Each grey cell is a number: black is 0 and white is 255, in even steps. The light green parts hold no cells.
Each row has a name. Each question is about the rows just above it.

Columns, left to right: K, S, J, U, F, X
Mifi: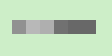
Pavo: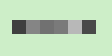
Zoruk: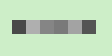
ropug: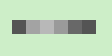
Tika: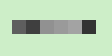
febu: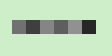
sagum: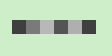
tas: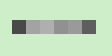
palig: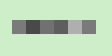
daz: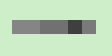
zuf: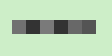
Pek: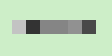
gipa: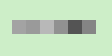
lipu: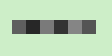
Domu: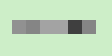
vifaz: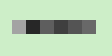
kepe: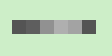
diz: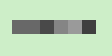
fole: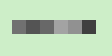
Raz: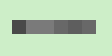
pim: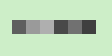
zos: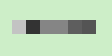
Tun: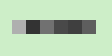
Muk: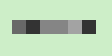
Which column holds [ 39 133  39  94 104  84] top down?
S
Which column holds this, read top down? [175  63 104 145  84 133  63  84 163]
F

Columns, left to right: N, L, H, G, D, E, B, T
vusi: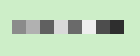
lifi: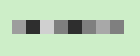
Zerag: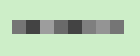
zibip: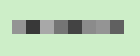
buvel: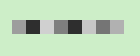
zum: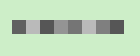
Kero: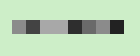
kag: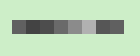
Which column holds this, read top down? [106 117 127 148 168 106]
G
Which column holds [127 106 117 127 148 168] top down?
G

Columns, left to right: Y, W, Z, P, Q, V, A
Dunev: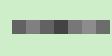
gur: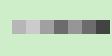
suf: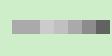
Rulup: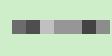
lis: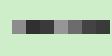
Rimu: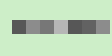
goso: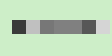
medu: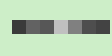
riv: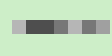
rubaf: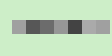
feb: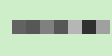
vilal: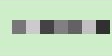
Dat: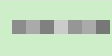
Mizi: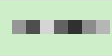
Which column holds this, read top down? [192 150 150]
P
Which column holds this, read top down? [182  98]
Q
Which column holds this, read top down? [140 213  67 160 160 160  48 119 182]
A
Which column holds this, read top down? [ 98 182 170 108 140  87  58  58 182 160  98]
Y
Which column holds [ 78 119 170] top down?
V
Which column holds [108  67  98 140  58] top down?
A

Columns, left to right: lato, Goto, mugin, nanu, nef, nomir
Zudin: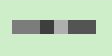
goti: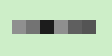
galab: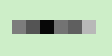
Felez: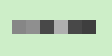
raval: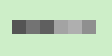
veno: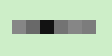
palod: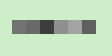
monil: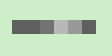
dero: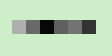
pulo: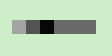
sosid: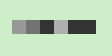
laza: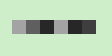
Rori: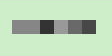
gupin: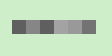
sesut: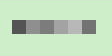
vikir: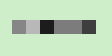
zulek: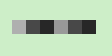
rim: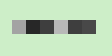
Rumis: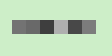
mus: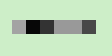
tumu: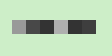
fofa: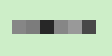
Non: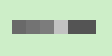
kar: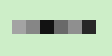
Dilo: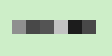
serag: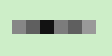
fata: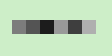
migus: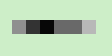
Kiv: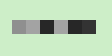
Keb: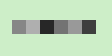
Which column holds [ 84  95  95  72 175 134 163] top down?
nef
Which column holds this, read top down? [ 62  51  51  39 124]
mugin
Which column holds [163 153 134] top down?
lato
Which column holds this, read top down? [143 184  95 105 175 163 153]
nanu
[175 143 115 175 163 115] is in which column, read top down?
nanu
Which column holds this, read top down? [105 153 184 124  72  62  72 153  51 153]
nef

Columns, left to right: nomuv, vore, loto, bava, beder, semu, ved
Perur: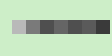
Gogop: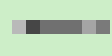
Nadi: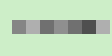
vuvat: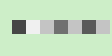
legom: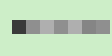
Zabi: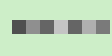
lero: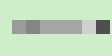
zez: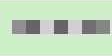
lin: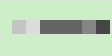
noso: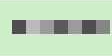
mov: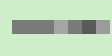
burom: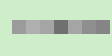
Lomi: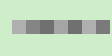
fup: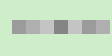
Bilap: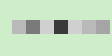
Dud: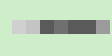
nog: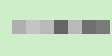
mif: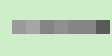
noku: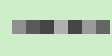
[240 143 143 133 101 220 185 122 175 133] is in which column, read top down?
vore
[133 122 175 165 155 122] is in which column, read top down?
ved
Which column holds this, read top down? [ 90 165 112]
bava
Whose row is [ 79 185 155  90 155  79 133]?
noso

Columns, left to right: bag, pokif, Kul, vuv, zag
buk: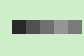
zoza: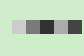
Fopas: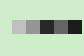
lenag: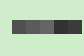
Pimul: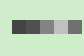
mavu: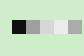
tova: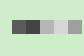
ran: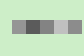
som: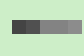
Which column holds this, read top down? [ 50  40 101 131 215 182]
Kul
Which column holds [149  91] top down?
pokif
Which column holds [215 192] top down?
vuv
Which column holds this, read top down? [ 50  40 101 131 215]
Kul

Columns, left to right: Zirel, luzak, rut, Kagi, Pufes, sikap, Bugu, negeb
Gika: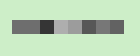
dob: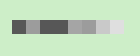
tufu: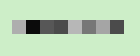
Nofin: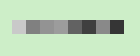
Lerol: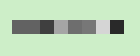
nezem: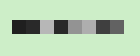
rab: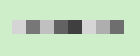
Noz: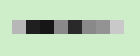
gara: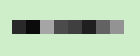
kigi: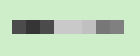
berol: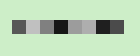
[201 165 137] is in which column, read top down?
Bugu
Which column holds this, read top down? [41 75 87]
Zirel
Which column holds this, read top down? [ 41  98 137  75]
Kagi

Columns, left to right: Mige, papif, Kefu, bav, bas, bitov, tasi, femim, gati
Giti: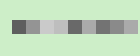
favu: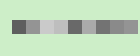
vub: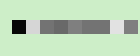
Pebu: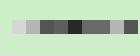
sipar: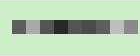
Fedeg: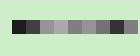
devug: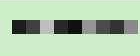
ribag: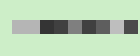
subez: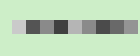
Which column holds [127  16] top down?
bas
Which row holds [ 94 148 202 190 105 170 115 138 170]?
Giti
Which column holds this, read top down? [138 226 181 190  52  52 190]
femim
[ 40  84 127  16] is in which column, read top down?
bas
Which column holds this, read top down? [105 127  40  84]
bas

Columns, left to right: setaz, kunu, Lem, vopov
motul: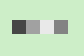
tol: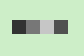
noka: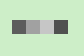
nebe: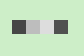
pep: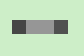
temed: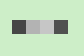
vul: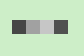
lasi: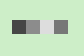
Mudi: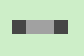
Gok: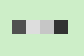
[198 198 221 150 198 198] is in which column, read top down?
Lem
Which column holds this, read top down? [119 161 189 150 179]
kunu
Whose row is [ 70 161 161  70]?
Mudi
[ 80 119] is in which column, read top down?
vopov
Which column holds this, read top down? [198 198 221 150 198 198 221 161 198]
Lem
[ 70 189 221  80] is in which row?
nebe

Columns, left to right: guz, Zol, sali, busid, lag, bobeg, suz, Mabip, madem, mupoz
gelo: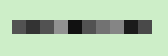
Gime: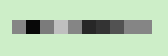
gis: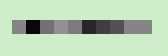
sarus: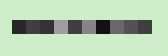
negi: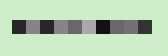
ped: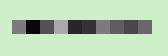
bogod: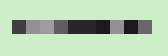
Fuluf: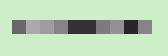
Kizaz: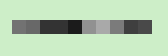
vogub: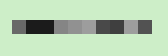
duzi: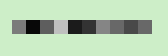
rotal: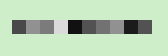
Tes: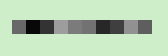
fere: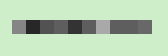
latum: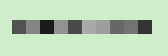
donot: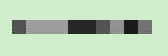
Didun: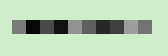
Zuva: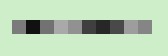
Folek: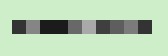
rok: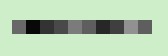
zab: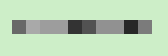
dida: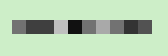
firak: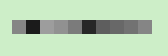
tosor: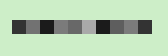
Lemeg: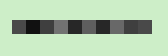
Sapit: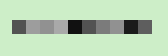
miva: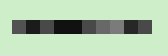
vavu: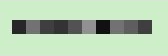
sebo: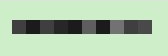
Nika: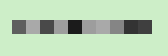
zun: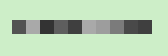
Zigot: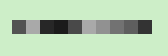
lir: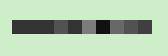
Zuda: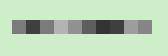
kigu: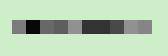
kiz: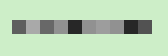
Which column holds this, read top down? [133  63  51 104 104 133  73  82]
mupoz
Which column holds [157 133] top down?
busid
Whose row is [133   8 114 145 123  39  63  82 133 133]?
gis

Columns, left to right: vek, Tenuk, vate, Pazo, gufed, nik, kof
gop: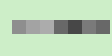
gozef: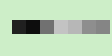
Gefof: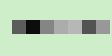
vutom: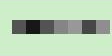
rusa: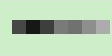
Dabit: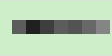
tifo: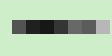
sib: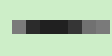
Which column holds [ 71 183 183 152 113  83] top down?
gufed
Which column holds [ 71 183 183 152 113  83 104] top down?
gufed
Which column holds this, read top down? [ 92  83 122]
vek
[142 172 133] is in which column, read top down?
kof
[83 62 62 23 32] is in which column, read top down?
vate

